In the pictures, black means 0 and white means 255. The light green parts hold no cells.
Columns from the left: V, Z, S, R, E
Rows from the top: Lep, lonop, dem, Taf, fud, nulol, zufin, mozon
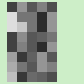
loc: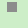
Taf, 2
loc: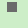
mozon, 3
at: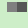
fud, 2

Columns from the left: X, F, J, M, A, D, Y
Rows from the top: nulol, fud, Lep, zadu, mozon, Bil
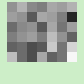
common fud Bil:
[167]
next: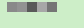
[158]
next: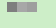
[178]
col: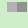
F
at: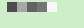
Bil, 3

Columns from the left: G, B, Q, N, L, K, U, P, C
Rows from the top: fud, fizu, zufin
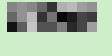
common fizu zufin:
[70]
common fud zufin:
[158]

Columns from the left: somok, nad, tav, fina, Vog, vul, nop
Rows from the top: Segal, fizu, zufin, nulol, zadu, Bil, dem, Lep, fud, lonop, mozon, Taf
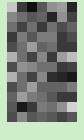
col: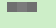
Vog
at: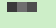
zufin, 4
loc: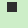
Lep, 5
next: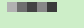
[157]
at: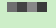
Bil, 2

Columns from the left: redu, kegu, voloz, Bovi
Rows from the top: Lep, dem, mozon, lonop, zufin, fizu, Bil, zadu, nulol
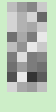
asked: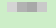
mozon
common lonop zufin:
[232]

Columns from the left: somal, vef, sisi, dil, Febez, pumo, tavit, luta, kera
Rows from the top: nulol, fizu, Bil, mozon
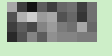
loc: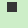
fizu, 8
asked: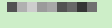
fizu

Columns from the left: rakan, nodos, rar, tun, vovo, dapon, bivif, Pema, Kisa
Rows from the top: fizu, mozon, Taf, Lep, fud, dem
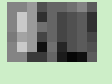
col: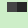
dapon
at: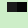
dem, 6
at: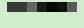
dem, 3
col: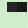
dapon
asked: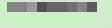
fizu
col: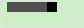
bivif
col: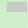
nodos

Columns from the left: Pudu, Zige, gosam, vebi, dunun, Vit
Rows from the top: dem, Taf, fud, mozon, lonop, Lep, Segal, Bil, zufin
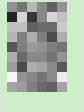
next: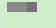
[146]
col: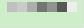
Vit
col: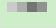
Vit
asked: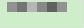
dem

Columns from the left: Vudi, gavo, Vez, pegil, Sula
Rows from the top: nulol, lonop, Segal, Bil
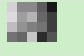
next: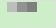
[115]
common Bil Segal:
[115]

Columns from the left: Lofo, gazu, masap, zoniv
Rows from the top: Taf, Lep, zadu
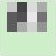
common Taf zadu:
[171]
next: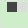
[171]
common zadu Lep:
[92]
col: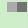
zoniv
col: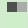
gazu
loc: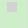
zadu, 3

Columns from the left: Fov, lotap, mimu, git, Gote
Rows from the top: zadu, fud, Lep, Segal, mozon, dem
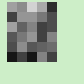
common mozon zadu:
[140]
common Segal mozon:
[87]
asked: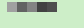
Lep
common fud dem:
[65]
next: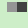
[131]
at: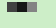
dem, 2

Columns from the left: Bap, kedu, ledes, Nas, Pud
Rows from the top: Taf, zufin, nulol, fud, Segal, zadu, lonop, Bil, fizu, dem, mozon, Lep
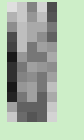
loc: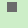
Lep, 2
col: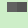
ledes
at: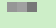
fizu, 2
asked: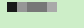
zadu
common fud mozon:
[97]
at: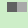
dem, 4
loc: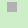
zufin, 1

